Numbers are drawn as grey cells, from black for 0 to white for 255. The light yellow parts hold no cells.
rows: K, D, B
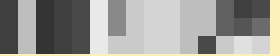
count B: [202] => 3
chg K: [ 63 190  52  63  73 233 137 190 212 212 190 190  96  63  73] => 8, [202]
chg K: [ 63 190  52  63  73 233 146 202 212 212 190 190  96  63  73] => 7, [137]

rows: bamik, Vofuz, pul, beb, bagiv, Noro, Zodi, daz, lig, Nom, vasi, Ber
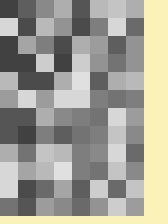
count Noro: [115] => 1
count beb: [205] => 2
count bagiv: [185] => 2
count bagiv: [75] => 2
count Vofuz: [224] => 0
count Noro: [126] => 2

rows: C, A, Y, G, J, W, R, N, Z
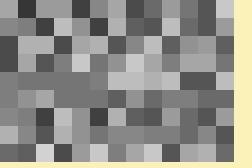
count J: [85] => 2
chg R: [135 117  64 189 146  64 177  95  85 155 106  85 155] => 2, [126]
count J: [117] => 4
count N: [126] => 2
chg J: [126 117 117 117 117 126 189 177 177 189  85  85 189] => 8, [189]
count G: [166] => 4
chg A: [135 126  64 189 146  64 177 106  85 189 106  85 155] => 8, [95]

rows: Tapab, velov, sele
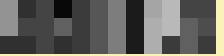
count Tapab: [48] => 1
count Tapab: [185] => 1
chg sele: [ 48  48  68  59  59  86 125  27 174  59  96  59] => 4, [48]
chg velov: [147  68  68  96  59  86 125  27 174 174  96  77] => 10, [185]
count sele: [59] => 3
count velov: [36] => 0

